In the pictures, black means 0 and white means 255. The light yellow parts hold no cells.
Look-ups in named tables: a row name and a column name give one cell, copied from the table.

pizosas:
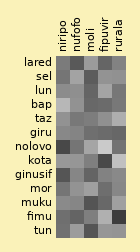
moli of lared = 155
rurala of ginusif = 137
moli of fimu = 127
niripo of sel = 117
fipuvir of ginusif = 130
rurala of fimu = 61
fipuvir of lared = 101
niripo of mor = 117
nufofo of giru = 132
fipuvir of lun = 164
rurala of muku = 160
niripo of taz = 146
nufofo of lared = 89
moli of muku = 84
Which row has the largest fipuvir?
nolovo

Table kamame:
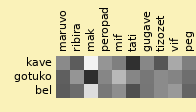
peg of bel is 100
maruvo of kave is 138
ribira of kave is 92
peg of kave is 127
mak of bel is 221
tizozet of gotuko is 139
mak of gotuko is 46
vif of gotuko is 132
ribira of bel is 108
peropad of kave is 149
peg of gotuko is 110
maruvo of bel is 92
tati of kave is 48
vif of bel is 153
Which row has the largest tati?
gotuko

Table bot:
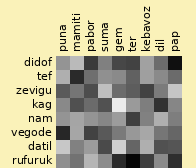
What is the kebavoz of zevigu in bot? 66
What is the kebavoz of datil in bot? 175
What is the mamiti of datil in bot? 129
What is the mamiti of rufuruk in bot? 114
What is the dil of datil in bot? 81
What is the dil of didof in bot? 108
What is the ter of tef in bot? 97
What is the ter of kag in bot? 154
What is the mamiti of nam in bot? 165
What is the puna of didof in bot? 148
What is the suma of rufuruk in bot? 140
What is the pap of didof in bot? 16
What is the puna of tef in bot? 175
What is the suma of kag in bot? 81
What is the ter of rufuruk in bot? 6
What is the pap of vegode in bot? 102
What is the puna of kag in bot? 137
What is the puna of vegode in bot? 39
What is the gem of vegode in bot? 122
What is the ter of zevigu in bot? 93

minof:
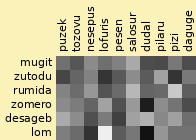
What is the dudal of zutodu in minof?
91
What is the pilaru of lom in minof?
150
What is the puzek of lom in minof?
126
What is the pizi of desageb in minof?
160
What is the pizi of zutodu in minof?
52
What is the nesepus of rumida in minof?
151
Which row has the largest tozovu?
desageb

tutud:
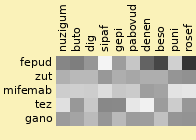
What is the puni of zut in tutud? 149
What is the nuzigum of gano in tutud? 155
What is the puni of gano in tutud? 149
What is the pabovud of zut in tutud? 167
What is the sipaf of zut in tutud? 152
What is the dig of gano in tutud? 187
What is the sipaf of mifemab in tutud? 221
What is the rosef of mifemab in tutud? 230
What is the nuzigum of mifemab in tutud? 205
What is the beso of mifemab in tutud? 163
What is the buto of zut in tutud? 185
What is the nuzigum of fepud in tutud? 134
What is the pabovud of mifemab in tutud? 203
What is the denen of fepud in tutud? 99
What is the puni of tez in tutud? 204
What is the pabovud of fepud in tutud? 198

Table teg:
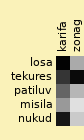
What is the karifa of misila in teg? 153
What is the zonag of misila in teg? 224
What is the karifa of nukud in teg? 22
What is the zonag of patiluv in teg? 182
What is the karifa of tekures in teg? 53
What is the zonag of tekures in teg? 10
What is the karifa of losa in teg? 3
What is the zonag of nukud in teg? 202
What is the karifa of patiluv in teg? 101
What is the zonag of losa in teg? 170

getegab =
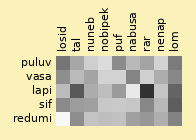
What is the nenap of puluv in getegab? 211
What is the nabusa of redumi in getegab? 160
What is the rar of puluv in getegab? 164
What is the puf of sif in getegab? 202
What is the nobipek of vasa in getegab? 210
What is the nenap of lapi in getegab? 197
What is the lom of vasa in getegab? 136
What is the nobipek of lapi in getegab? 189
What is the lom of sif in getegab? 93
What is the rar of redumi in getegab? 151
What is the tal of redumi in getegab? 141
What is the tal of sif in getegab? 156
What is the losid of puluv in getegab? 117
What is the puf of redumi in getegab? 193
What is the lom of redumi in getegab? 131
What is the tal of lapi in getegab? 89
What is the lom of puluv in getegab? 123
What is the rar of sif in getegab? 135
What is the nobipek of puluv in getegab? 220

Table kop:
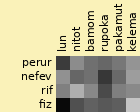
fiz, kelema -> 197
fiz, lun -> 9
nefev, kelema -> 157
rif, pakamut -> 127
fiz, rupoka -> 88
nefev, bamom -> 112
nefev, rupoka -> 55
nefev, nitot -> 102
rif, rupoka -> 74
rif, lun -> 128
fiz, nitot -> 80
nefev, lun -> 145
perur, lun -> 59
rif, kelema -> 137
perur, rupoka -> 103
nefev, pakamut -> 105
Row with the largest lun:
nefev

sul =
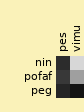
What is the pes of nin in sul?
44
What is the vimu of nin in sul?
215
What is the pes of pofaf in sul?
56
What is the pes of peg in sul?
37
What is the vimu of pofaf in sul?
159
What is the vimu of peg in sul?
19
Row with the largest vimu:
nin

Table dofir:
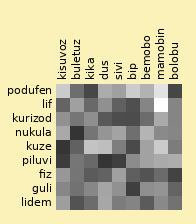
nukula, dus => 149
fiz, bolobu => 67
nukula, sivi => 163
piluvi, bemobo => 162
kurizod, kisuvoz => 145
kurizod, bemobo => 108
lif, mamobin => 254
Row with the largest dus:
kuze

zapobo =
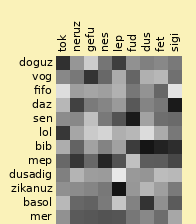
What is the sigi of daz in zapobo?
26
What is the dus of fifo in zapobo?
147
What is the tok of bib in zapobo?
173
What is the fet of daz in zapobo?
119
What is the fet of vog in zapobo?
183
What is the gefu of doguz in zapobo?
204
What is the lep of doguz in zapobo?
62
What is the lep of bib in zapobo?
161

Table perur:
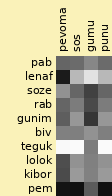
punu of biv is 127
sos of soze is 102
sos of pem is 16
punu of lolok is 146
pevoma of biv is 128
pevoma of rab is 101
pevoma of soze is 146
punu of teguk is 250
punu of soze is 102
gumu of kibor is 129
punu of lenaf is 184
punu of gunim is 151
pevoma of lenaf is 27
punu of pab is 107
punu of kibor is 154
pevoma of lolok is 78
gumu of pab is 135
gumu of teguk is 124
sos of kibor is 154
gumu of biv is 146

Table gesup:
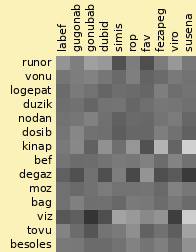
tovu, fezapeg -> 113
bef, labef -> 116
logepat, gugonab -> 122
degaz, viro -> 90
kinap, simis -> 111
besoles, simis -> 114
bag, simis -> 104
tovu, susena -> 162
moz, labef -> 113
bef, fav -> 129
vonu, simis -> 106
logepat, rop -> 107
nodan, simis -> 96
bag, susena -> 107
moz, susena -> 119
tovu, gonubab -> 85
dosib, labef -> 117
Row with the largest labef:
runor

